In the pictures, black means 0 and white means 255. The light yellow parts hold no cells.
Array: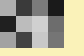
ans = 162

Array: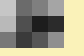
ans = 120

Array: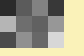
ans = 75

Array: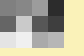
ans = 228

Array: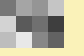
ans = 189

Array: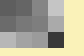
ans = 183

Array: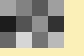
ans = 104
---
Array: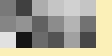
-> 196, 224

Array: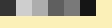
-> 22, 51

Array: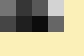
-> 210, 68

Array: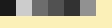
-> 145, 27

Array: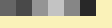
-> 40, 101

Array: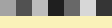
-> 53, 163

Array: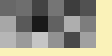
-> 81, 182

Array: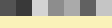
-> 197, 83

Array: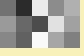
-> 175, 134
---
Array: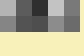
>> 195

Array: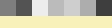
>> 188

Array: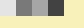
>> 67

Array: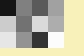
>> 160

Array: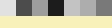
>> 28

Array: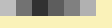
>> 93

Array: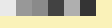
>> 66

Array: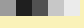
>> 199
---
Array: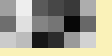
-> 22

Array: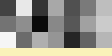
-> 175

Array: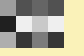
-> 124

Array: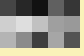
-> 62

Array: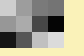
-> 192

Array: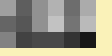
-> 73

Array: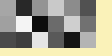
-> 228

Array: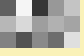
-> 138

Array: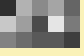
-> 89
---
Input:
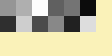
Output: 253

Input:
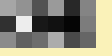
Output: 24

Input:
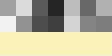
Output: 90

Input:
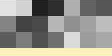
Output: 73

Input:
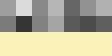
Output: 137

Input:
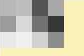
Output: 114

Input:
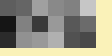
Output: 58
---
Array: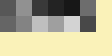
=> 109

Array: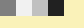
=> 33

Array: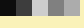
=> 172

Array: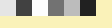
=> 33

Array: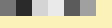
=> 160

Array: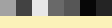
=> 36
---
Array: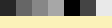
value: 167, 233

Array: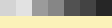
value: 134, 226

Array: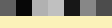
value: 192, 192

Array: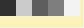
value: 94, 243

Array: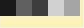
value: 62, 210

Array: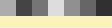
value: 221, 221

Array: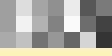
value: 129, 250
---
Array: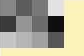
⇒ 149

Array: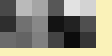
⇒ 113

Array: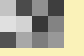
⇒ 211

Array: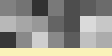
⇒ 166

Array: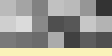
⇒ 219

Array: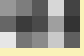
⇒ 59

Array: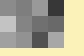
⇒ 132
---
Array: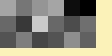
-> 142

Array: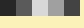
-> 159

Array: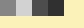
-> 77

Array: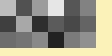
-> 123

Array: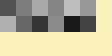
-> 24

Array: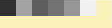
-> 150

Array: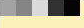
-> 50
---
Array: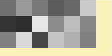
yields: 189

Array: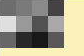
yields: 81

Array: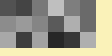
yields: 175

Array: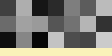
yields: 181

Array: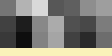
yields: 72

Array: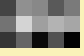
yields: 179

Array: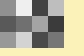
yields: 164
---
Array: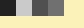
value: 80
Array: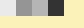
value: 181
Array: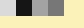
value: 163
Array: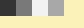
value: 242
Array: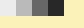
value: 103
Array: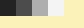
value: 174
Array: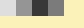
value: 56
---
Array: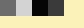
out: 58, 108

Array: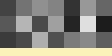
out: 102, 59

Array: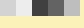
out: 190, 211

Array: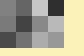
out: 47, 74

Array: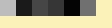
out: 112, 189

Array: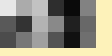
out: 130, 75

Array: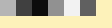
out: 97, 181

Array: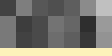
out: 191, 121

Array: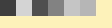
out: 183, 63
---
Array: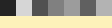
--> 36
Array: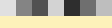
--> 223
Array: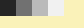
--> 37
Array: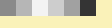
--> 138
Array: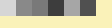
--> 214
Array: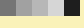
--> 117
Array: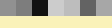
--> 145
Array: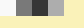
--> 249
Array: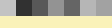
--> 195
